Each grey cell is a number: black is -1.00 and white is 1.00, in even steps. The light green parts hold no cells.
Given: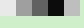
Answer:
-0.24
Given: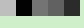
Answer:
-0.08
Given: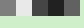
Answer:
-0.47
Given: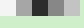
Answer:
-0.64
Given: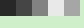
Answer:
0.02
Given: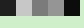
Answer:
-0.03
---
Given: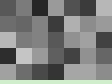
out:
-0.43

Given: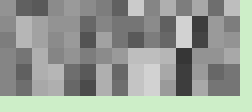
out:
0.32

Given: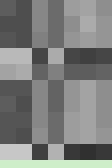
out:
-0.50

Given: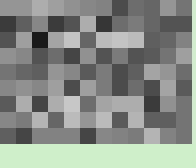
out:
0.02

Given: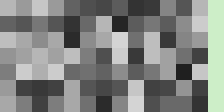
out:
-0.49

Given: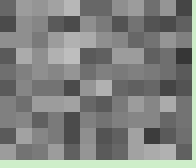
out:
-0.04

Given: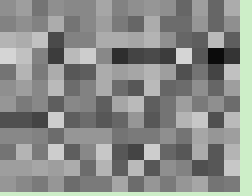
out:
-0.04
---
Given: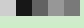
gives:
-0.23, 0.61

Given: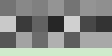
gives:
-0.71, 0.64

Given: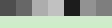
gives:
0.51, 0.51

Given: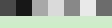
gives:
0.71, 0.83

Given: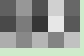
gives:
-0.58, 0.81

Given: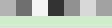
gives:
-0.60, 0.92

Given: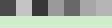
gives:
0.20, 0.54

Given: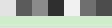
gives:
-0.63, 0.88

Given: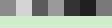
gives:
0.20, 0.67

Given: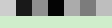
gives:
-0.97, 0.60
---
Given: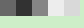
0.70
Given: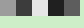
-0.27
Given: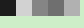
0.39
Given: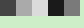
-0.04
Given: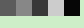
-0.95
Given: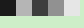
0.80
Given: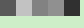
-0.62
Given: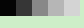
0.66
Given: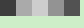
-0.36
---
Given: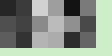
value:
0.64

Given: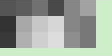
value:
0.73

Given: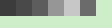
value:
0.56

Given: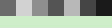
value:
0.65

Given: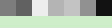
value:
0.86

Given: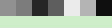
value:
0.84
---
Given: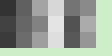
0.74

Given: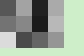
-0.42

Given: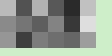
-0.14

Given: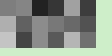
-0.30

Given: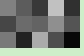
0.34

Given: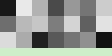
-0.08
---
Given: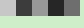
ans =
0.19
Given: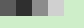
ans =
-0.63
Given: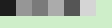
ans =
0.34
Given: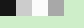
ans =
0.60
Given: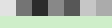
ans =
-0.32
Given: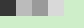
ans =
0.47
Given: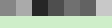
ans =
-0.12
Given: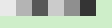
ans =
0.59
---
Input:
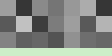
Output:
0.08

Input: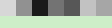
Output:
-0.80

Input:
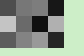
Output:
-0.02

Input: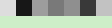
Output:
0.23

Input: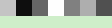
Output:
-0.20

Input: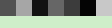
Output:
-0.86

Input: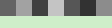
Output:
-0.49

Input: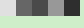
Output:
-0.41
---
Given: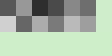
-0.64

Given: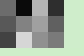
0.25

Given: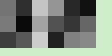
0.28

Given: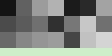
-0.12

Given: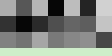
-0.67

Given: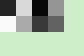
-0.94

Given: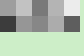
-0.05

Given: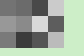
0.70

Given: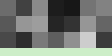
0.23
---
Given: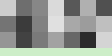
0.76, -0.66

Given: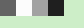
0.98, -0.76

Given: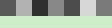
0.69, -0.62

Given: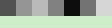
0.68, -0.90

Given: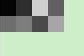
0.62, -0.96

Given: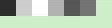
0.99, -0.65

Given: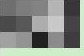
0.57, -0.73
